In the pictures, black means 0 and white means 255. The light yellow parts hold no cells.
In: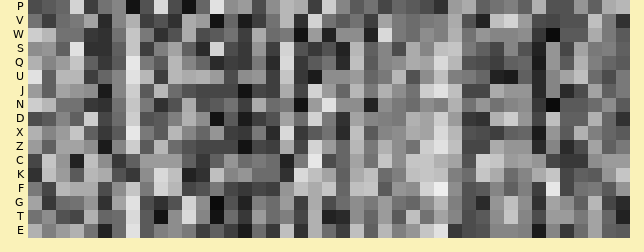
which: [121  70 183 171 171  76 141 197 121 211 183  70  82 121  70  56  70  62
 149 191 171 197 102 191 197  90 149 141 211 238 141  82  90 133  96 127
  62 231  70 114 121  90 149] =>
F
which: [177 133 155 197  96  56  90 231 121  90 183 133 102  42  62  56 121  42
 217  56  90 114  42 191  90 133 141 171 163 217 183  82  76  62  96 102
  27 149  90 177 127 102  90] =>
Q
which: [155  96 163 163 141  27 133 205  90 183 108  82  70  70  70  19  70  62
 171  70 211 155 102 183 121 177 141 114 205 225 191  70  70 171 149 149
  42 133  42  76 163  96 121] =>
Z
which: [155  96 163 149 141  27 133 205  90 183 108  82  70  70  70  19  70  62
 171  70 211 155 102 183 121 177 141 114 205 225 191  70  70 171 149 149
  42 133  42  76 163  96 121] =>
J

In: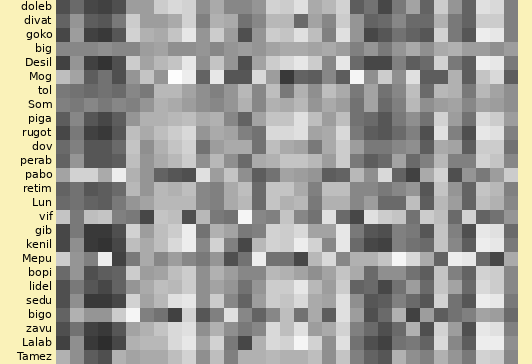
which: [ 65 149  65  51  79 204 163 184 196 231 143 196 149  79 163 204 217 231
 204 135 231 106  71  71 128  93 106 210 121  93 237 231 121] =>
Desil
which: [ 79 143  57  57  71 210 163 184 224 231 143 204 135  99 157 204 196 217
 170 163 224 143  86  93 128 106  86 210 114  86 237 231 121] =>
sedu
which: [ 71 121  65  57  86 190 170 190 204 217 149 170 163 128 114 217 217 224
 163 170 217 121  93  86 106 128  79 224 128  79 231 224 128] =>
rugot
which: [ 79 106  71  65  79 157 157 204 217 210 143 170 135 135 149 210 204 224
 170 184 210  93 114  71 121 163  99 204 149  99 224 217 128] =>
doleb
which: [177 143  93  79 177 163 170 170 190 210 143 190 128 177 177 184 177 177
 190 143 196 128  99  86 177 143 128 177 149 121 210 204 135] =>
Tamez
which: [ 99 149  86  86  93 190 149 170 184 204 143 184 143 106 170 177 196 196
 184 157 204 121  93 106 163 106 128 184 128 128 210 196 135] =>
perab

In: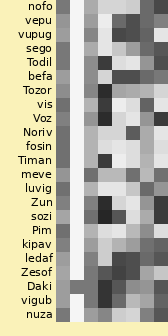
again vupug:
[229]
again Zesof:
[165]
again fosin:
[221]
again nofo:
[213]
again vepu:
[106]
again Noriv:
[213]

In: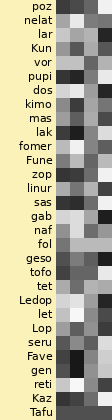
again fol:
[186]
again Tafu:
[80]
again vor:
[193]
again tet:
[171]

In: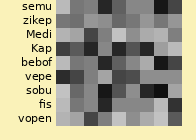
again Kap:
[38]
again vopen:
[194]
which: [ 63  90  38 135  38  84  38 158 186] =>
Kap
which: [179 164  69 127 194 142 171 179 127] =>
Medi
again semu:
[135]

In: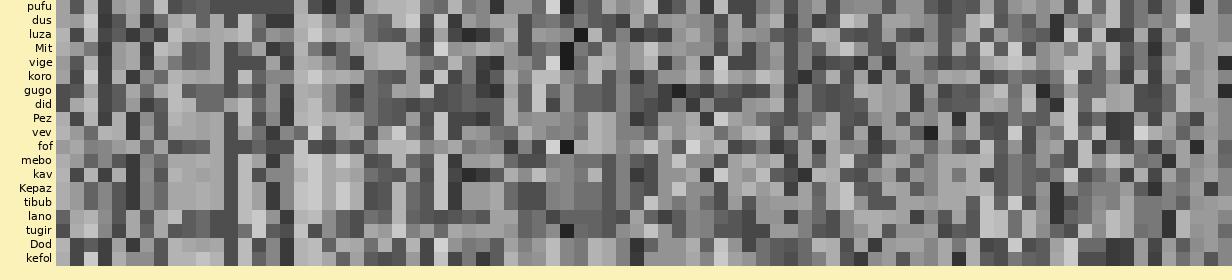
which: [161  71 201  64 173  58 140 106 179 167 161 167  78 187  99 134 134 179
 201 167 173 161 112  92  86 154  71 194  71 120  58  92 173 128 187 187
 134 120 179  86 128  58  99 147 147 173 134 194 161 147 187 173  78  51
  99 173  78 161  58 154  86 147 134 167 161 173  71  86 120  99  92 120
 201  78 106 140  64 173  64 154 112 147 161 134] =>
koro
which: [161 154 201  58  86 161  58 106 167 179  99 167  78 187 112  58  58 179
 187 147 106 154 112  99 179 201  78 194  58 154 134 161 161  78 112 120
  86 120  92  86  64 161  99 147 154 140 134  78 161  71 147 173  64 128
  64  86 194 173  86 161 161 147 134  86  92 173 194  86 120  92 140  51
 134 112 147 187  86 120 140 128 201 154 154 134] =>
dus
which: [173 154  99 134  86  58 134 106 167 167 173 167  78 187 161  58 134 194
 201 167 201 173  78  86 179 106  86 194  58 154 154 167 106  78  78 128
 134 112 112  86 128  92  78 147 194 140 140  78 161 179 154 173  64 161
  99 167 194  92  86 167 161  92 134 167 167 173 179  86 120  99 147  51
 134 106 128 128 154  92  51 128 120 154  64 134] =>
Kepaz
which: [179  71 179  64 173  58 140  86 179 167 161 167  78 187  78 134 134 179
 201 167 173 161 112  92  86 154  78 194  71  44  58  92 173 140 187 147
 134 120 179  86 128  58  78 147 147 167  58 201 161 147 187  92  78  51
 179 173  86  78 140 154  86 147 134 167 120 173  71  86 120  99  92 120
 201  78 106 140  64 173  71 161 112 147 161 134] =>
kav

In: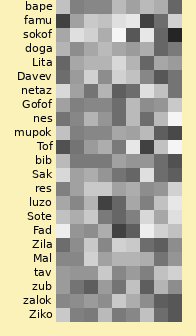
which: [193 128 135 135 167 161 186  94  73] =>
mupok
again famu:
[65]
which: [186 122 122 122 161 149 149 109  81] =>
bib

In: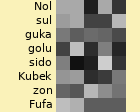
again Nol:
[169]
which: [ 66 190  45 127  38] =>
golu
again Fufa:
[93]
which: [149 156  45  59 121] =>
Kubek
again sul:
[66]

